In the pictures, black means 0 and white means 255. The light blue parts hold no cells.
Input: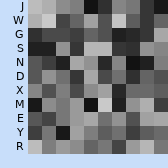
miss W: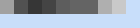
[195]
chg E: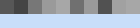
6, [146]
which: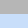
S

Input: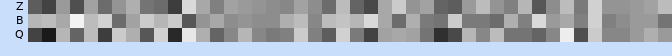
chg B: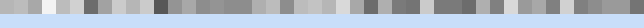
20, [135]
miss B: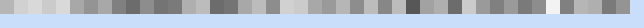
[195]
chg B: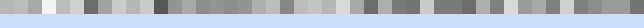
17, [141]
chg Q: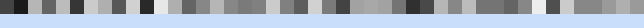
5, [61]

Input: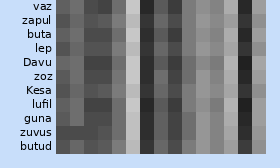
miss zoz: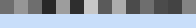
[117]
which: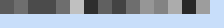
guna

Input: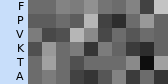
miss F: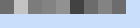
[116]
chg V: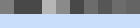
2, [80]

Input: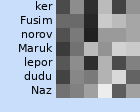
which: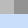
Maruk
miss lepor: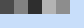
[87]

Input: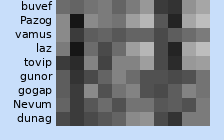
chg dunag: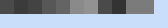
2, [74]
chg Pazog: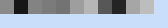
2, [138]
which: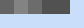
gunor
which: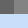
gunor
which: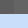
vamus
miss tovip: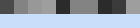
[67]
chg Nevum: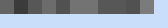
8, [93]

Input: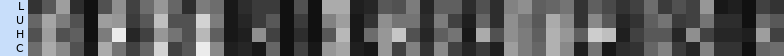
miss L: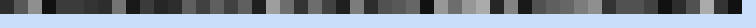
[73]
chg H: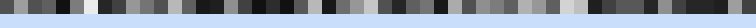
40, [205]
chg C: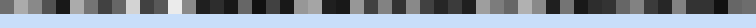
15, [38]
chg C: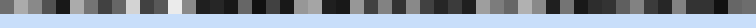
44, [102]

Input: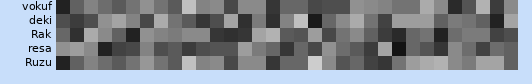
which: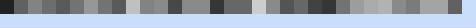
Ruzu
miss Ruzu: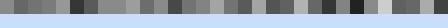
[192]
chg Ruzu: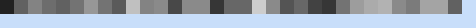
4, [90]
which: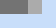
vokuf
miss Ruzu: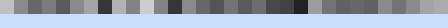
[151]
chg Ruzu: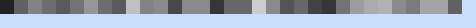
7, [115]

